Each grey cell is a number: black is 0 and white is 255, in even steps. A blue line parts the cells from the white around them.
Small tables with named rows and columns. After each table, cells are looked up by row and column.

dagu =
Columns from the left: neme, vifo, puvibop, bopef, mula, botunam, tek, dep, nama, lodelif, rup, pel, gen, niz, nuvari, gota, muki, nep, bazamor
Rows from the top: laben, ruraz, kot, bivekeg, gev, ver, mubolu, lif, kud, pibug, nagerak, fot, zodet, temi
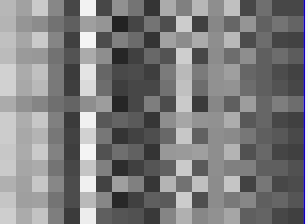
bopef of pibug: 130
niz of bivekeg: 139
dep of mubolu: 37
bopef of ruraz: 114
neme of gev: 208
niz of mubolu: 134
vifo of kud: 168
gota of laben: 70
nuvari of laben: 192
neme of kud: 203
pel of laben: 128
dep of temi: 85
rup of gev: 123
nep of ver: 82
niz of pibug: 143
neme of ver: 208
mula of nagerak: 72
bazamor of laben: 71
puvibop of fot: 198
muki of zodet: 96
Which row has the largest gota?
mubolu

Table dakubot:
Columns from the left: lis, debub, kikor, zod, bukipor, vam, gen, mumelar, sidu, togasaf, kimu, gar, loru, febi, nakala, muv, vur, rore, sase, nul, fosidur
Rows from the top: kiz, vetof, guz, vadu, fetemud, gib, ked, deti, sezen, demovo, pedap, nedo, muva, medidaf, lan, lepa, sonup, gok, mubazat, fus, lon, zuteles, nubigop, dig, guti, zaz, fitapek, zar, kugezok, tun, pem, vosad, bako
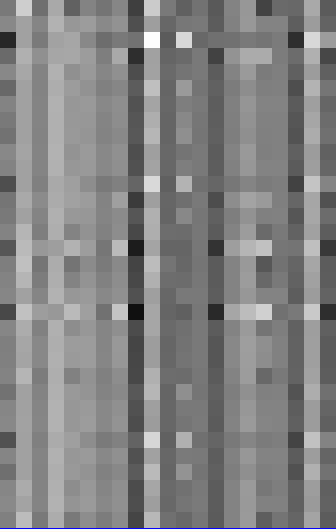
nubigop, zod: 175
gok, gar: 108
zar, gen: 122
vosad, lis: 137
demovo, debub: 164
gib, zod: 173
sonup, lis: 126
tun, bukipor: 153
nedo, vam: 140
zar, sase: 68
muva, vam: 156
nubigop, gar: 115
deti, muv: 146
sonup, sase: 101
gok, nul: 161
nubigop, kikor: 136
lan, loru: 119
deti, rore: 129
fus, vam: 159
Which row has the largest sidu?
guz

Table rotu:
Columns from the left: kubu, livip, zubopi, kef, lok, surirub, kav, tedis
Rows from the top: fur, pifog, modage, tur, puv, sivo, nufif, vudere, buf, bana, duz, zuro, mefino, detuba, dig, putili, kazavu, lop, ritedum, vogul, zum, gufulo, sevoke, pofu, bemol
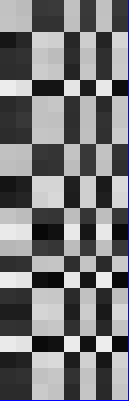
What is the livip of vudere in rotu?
56
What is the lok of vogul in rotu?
30
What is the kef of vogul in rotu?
209
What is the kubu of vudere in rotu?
47
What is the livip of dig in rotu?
229
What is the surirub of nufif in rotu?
190
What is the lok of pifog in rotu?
191
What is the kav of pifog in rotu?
194
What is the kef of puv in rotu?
198
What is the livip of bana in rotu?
191
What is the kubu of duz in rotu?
190

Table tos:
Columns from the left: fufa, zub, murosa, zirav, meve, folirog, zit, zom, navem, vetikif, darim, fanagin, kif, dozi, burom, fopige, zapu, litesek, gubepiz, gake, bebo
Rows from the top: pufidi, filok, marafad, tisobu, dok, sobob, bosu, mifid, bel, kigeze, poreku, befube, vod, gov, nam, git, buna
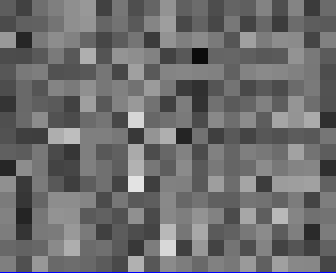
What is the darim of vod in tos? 137
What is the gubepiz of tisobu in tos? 147
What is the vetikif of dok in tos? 89
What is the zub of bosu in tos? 105
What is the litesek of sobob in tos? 76
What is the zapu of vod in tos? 114
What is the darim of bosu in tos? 64
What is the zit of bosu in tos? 88
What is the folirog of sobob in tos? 144
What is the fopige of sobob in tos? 73
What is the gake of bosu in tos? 110
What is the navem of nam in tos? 77

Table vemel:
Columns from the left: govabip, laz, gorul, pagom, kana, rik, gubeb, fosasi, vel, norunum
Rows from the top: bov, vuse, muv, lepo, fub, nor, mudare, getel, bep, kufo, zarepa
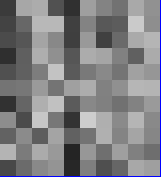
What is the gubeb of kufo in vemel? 111
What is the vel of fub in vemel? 161
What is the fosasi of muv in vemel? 106
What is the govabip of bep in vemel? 98
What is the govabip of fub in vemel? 80
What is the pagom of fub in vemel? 195
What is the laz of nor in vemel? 119
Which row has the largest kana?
nor

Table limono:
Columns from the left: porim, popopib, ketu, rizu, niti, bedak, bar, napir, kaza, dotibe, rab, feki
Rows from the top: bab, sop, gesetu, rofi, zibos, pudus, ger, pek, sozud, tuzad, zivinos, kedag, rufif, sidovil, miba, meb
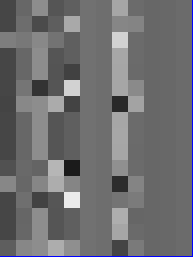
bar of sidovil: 110
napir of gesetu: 210
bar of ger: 110
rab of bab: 104
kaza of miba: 106
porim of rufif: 70
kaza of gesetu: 107
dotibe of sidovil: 103
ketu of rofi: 141
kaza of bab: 107
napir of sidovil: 174
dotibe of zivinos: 103
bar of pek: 110
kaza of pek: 107
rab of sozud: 104
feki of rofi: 107
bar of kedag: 110
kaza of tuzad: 106
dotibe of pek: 103
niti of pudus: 210
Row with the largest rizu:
zivinos

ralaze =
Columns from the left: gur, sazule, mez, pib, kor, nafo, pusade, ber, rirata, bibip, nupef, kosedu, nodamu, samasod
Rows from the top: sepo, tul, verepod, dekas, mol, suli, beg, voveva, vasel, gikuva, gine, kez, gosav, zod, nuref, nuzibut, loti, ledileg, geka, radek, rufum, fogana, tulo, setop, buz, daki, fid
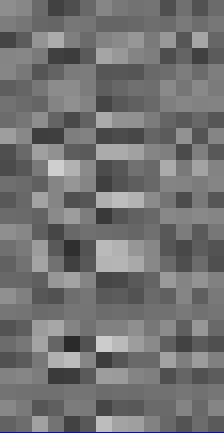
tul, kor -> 119
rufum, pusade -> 129
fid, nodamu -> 108
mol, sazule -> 120
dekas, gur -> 133
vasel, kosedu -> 146
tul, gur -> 125
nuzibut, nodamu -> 93
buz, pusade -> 108
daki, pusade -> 70
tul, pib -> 101
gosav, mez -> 163
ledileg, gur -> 104
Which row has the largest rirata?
gosav

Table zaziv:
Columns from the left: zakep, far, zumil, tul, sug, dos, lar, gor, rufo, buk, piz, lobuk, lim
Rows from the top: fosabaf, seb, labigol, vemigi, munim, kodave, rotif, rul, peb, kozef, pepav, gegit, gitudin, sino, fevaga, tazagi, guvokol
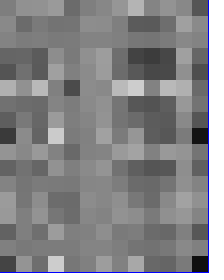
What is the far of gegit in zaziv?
117
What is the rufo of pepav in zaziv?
95
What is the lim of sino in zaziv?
132
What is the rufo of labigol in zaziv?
119
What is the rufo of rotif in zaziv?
87
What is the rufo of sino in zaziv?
141
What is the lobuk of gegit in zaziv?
144
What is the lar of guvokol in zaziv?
157
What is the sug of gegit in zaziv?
121
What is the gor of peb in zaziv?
123
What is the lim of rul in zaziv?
85
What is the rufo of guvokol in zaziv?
168

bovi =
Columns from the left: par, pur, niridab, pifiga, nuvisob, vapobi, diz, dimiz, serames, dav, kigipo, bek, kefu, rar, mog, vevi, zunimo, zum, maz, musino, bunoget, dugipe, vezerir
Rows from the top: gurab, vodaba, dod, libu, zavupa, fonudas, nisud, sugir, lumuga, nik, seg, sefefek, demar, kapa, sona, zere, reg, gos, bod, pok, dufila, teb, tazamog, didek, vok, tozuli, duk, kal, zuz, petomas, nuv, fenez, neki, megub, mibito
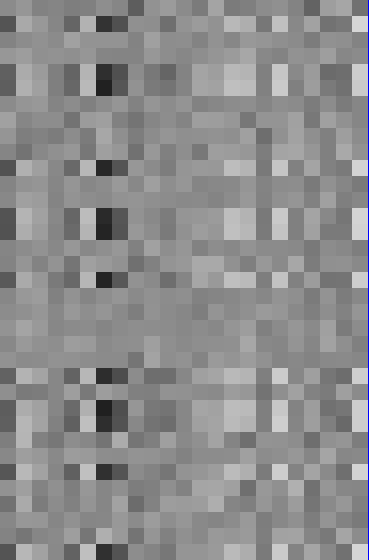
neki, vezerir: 122
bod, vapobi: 133
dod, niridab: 145
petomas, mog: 187
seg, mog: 189
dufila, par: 147
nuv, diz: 134
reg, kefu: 169
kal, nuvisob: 141
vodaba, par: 84
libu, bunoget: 158
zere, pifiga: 136
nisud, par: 139
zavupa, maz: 137

